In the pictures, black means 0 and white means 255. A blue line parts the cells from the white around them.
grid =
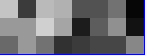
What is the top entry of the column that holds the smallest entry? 6
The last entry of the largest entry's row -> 18
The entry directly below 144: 70
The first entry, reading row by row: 196
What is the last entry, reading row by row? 135
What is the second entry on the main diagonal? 153
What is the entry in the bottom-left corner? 105

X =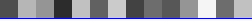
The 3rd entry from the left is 149
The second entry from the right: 109
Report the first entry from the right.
193
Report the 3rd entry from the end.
245

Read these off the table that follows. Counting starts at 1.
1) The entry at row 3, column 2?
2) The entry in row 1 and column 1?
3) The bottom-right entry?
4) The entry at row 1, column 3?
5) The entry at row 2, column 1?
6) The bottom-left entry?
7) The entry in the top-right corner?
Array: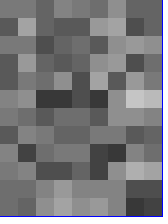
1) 121
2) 121
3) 66
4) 100
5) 89
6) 110
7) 100

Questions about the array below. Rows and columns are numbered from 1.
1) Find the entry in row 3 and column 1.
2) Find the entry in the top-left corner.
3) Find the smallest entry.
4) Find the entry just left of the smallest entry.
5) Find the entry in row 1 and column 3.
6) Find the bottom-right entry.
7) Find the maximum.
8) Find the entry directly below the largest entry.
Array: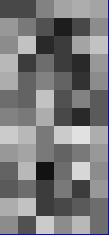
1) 140
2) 72
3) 18
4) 184
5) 130
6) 109
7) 225
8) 121

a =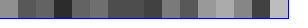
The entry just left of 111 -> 99
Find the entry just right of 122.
88

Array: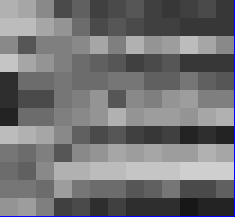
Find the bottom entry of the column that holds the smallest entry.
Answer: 23
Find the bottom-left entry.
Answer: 148
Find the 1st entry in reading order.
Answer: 177
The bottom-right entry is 35
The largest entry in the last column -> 207
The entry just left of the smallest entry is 46
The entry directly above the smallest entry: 74
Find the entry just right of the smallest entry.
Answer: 35
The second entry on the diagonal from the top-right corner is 55
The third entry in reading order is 137
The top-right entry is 55
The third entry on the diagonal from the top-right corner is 188
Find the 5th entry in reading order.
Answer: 96
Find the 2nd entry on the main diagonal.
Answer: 188
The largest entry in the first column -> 197

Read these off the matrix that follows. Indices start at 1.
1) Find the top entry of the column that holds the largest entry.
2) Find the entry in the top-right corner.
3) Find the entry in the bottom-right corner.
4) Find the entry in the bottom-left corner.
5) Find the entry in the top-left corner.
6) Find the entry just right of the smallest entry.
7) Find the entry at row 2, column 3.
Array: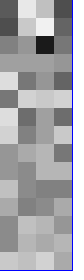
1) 192
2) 78
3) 170
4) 201
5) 90
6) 119
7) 241

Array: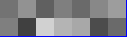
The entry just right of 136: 157
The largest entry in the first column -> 127
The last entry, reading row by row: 106
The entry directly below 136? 76

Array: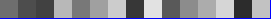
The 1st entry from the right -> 194
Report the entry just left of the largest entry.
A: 55
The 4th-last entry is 172
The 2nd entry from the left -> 77
